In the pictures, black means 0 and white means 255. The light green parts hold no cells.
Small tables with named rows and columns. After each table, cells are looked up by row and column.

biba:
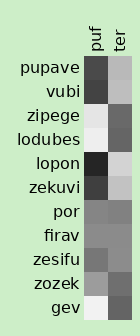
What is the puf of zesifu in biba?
119
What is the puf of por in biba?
133
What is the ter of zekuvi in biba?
194
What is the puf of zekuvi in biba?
63
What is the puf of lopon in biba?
37
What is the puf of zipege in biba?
229
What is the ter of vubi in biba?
190
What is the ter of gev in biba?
100
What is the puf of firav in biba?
139
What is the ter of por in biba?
129
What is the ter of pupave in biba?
185
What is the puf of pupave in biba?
74
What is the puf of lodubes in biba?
238

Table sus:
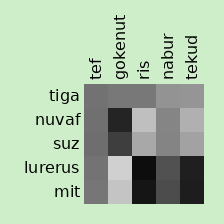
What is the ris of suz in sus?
168
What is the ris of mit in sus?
21
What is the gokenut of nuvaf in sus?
36
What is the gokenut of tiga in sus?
120
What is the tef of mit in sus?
118
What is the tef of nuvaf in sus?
112
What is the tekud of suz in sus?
162
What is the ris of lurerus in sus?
13
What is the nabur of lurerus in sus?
81
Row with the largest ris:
nuvaf

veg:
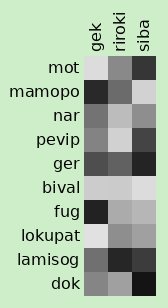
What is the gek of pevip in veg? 131
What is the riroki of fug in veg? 171
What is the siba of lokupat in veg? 160
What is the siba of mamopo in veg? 210
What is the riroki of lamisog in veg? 38
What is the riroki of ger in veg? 97
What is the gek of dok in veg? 133

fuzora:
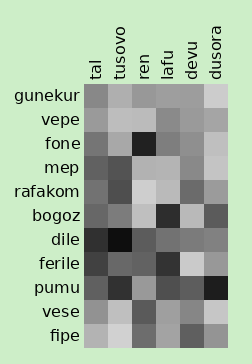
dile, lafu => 114
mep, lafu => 180
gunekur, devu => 157
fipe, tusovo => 209
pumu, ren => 153
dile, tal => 48
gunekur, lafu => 158
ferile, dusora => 152
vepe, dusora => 165
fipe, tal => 179
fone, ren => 33
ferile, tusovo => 104
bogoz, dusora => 91
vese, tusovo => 191
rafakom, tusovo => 78
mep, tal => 97
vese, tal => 146
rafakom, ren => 206
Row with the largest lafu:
rafakom

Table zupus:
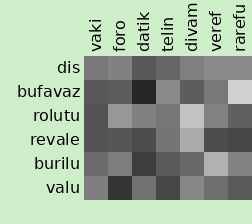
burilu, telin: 90
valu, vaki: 126
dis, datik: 88
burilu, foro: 125
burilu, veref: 177
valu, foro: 52
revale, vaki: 84

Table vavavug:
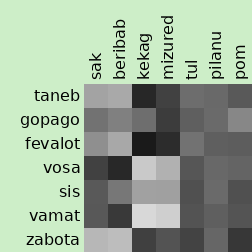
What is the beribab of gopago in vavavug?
128
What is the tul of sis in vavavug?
80
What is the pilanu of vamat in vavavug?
95
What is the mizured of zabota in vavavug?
83
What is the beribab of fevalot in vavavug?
168
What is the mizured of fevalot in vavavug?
44
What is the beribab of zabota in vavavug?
189
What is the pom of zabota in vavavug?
55
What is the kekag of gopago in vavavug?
110
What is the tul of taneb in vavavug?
109
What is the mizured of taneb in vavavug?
65
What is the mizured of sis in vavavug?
160
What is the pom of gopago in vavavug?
135
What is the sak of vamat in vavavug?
88
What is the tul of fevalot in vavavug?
114
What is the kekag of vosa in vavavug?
201
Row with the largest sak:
zabota

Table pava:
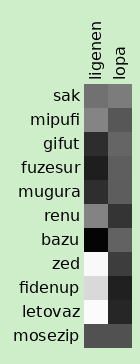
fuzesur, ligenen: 30
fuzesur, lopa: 94
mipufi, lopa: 87
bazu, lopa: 98
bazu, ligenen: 4
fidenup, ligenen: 217
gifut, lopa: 101
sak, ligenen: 113
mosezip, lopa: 81
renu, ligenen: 131
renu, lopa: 52
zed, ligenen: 249
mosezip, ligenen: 81
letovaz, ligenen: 251
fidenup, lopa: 32
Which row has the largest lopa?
sak

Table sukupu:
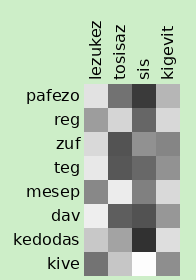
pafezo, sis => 58
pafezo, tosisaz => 114
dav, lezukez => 238
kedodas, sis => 49
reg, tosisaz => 213
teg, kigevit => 146
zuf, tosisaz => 83
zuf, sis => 145
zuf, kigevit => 133
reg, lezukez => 157
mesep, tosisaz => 236
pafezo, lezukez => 226
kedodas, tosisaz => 163
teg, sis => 104

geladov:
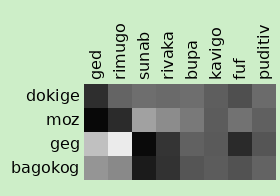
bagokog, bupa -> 85
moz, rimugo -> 43
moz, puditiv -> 96
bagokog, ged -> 149
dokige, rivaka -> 106
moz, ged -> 8
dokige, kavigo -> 94
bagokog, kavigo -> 92
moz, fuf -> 114
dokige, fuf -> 79
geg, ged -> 192
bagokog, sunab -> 27
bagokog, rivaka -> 50
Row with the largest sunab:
moz

